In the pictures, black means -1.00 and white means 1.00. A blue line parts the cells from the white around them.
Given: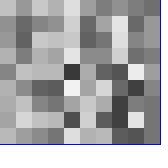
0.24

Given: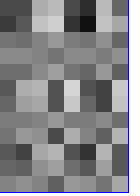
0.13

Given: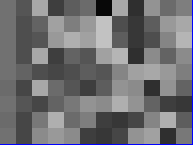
-0.45

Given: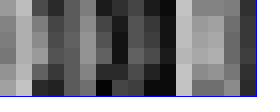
0.53

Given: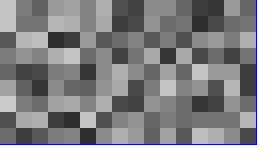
-0.53

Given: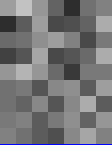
-0.11

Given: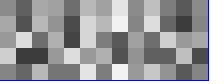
-0.20
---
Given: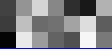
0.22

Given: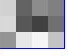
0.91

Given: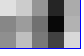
-0.05

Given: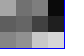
0.57

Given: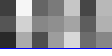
-0.39

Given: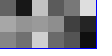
0.63

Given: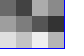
0.87

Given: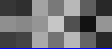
0.33

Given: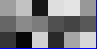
0.64

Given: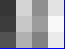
0.02
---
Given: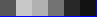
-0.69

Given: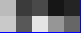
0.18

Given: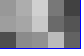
0.47

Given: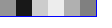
0.38

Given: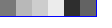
-0.64

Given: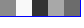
0.32

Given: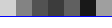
-0.81

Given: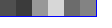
-0.15

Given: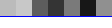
-0.82
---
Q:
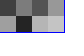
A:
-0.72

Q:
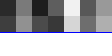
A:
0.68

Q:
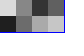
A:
-0.15

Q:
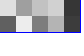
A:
-0.02

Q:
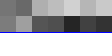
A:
-0.71

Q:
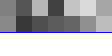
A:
-0.21

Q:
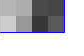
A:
0.19

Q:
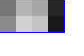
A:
0.64
